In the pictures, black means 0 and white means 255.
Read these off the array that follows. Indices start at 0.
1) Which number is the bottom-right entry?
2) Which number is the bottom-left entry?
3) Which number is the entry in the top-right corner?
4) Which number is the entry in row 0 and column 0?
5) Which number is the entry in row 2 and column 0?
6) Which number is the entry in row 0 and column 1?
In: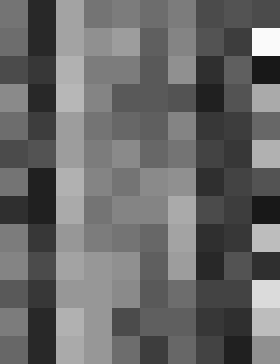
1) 144
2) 103
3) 75
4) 116
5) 75
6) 40

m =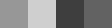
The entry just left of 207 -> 151
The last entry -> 98
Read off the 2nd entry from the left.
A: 207

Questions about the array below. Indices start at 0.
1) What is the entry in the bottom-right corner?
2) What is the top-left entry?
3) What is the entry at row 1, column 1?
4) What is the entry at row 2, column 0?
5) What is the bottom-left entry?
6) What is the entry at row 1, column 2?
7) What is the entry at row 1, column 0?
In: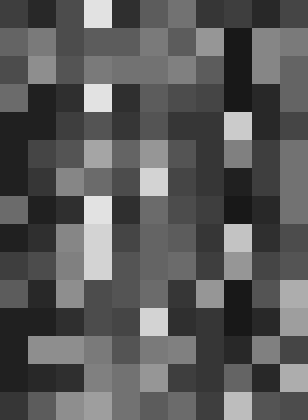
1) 76
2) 62
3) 122
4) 76
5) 54
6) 76
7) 100

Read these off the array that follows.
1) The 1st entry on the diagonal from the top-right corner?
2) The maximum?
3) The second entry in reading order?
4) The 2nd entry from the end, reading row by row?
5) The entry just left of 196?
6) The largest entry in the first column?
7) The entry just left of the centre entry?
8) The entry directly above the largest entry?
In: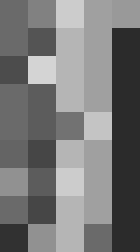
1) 153
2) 212
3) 129
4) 106
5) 114
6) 145
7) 92
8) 84

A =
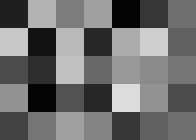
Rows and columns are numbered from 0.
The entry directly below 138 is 146
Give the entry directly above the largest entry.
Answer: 153
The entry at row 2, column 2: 193
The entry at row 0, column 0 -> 31
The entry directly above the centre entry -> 39
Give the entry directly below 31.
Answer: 199
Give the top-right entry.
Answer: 111
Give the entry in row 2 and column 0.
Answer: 75
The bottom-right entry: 111
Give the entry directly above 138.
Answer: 207

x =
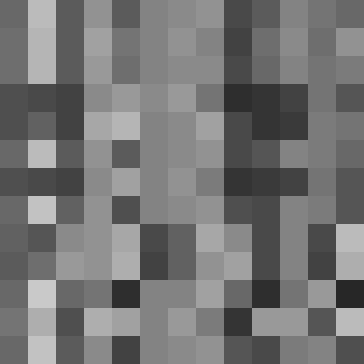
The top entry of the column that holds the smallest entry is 104
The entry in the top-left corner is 104
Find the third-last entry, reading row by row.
123
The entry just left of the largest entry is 104
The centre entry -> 146
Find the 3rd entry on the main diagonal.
91
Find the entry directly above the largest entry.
110
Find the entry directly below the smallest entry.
187
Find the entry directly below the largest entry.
174
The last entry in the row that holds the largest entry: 39
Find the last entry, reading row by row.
79
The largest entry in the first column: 116
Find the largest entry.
201
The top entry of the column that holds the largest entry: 187
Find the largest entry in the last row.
194
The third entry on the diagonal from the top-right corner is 131
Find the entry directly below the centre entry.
138
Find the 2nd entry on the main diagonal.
181
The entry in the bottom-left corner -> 104
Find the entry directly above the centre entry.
138
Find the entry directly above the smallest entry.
174
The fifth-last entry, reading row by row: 85
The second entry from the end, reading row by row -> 131
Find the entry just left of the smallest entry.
153
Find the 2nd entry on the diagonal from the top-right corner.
110

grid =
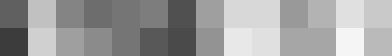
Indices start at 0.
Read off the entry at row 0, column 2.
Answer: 132
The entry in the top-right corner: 201
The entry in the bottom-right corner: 186
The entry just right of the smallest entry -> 208
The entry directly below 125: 88
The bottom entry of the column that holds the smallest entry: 60
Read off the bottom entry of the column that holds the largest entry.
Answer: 245
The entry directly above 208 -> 193

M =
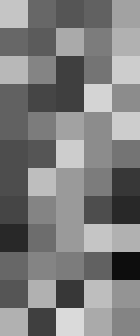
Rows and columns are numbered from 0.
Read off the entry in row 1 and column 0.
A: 103
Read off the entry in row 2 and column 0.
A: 184
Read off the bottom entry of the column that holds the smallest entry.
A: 132
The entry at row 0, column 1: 103
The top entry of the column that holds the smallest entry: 162
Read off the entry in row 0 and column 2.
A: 85
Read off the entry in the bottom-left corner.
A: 177
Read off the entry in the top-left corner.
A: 197
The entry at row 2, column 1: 132
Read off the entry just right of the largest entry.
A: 170
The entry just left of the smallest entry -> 97
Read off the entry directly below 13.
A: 148
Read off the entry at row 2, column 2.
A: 63
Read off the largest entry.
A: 218
